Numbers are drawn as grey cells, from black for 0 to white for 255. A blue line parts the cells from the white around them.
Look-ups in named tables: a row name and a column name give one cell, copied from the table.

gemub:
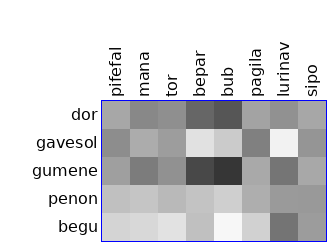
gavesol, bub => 203
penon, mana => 197
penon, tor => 185
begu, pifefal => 212
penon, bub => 207
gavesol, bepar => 225
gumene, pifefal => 159
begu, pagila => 209
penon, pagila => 174
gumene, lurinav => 117
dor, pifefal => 167

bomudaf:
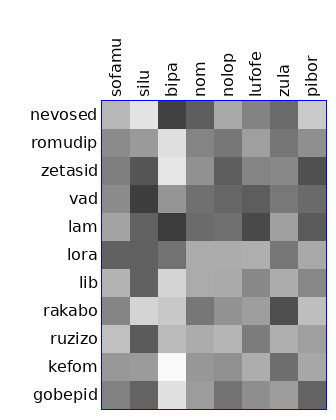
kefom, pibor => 167
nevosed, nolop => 168
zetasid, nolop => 94
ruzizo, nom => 172
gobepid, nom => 156
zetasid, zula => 136
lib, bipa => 212
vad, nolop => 102
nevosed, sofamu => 183

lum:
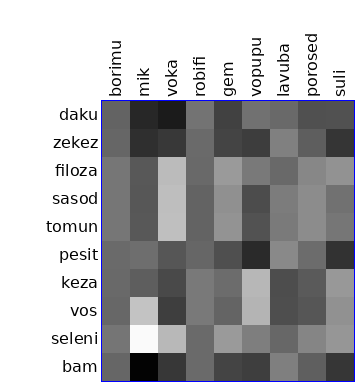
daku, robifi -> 115
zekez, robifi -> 106
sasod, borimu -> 118
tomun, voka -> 191
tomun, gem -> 147
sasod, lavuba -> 124
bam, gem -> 68
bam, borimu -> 102
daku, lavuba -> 105

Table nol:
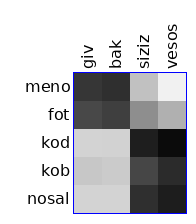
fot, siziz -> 142
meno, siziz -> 193
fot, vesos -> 176
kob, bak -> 203
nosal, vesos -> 29
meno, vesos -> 241
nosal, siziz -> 47
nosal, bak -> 211
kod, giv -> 211

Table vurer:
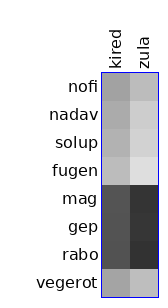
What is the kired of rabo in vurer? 82
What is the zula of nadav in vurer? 205
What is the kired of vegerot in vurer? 164
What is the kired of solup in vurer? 178
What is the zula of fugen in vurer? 222
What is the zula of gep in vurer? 54
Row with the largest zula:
fugen

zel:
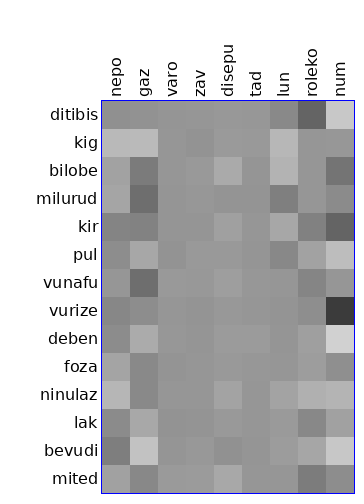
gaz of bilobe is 123
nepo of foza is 164
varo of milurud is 149
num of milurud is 139
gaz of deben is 171
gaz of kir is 130
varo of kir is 149
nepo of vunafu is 150
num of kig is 151
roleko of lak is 136
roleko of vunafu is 133
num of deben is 209
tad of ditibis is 151
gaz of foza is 137
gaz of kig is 186
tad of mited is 150
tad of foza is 151
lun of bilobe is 179

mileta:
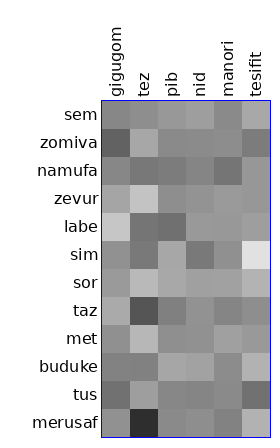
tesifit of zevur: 151
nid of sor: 160
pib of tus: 135
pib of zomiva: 138
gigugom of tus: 113
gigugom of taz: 170
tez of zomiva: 167
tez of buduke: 129
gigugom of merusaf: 145
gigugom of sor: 154
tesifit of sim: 225
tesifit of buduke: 178
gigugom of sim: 145
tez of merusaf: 46
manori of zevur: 154
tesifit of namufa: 151
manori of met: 160
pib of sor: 168
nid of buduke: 162
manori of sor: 161

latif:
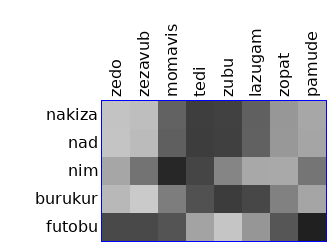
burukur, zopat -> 129
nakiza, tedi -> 62
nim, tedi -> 69
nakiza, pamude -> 167
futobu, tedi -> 163
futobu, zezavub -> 73
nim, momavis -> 39
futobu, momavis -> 84

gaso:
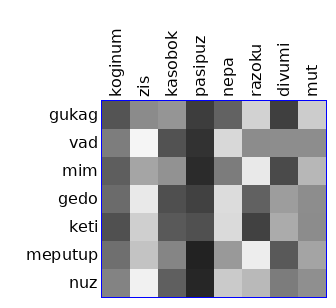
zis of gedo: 233
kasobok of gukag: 149
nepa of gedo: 220
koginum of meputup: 111
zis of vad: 245
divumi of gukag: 63
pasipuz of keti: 80
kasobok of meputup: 133
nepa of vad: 216
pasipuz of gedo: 65
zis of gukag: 139
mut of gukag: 204
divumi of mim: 74
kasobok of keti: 89
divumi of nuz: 124
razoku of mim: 233
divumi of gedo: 157
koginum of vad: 125
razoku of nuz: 185

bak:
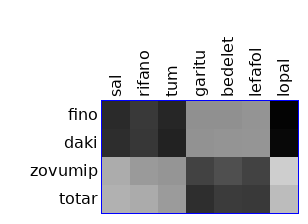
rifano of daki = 55
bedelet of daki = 148
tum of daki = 34
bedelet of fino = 144
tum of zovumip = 149
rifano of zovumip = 154
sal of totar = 177
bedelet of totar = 59
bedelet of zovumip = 79
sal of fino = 42
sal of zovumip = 172
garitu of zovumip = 66

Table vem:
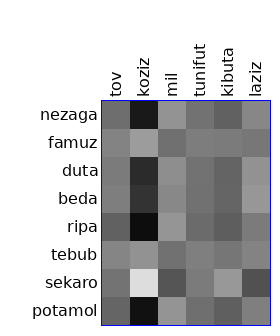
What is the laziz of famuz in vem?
119
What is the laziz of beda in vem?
151
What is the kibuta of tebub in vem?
118
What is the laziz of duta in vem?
146
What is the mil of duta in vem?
142
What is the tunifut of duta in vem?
114
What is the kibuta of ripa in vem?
94
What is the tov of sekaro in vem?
115
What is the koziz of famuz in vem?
156
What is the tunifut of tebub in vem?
127
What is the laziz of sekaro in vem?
81
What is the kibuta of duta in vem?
100
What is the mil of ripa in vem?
149
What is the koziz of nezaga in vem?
25

